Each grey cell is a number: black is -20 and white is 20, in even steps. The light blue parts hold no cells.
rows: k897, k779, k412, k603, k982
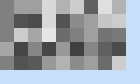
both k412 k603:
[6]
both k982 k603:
[4]
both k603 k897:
[-5]
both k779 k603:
[-8]
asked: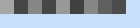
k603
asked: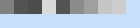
k779
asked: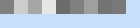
k412

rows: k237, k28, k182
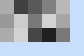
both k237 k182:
[7]
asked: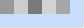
k28
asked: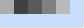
k237
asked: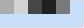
k182

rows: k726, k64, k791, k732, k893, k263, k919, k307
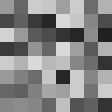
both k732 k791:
[-6]
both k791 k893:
[-12]
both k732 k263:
[8]
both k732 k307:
[-4]
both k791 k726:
[4]

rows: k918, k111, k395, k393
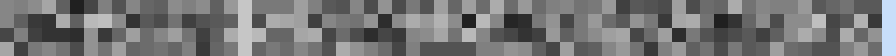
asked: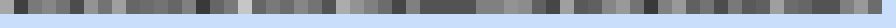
k393
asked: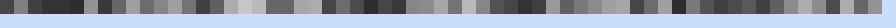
k395

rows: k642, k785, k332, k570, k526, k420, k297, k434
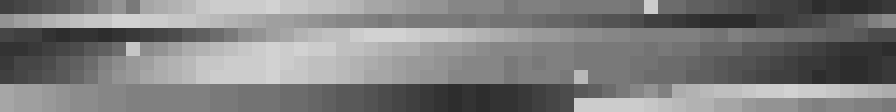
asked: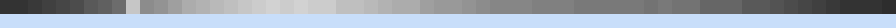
k570

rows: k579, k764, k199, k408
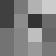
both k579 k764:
[-10]
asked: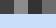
k764

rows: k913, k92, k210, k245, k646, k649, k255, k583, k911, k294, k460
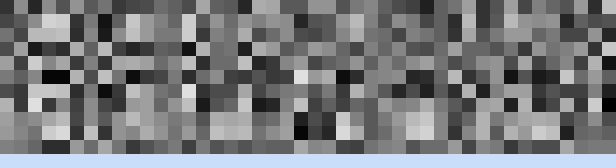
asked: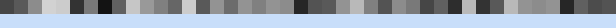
k92
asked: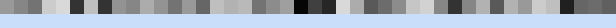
k294
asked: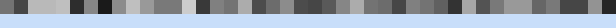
k210
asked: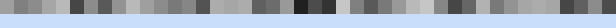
k911

